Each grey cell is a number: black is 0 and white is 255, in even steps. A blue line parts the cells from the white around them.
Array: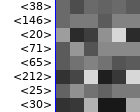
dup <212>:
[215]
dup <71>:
[137]
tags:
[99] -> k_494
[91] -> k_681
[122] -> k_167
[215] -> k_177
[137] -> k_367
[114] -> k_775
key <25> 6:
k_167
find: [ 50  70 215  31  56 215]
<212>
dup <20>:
[43]
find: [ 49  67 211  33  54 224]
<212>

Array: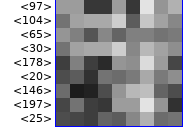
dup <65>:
[128]
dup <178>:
[62]
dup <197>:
[156]
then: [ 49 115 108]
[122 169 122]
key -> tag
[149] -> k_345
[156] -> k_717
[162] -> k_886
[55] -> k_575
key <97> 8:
k_345

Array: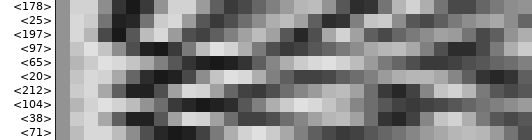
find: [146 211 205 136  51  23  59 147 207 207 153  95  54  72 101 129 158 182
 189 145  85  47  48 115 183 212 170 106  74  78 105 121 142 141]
<178>
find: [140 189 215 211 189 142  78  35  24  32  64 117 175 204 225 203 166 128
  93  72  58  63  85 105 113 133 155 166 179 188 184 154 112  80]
<71>

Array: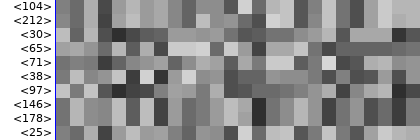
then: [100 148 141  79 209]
[107 189 195]
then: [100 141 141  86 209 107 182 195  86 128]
[195 115  79]
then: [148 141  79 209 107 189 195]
[ 86 122 195]
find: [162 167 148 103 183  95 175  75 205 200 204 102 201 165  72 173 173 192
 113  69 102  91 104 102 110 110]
<65>
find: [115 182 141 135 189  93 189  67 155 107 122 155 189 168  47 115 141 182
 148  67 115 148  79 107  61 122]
<146>
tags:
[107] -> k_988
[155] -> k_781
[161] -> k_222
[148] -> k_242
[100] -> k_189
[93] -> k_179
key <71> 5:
k_189
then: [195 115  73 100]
[100 100 100]

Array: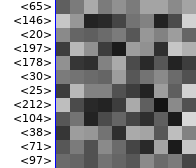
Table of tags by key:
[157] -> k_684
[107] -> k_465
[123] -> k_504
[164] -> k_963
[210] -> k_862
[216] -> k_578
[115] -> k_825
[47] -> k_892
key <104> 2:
k_825
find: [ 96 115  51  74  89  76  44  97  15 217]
<104>
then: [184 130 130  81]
[ 61  35 157]
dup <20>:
[101]
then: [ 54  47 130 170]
[75 41 87]

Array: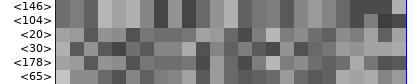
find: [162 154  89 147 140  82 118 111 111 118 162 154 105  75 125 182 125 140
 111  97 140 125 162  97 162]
<20>
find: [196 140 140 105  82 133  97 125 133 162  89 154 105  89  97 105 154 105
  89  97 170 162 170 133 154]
<65>
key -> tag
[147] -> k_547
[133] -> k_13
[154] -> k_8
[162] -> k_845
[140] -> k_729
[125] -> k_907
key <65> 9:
k_13
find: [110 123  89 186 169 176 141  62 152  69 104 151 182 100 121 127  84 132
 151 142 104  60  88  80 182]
<146>
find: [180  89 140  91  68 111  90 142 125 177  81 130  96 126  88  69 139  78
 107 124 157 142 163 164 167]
<30>

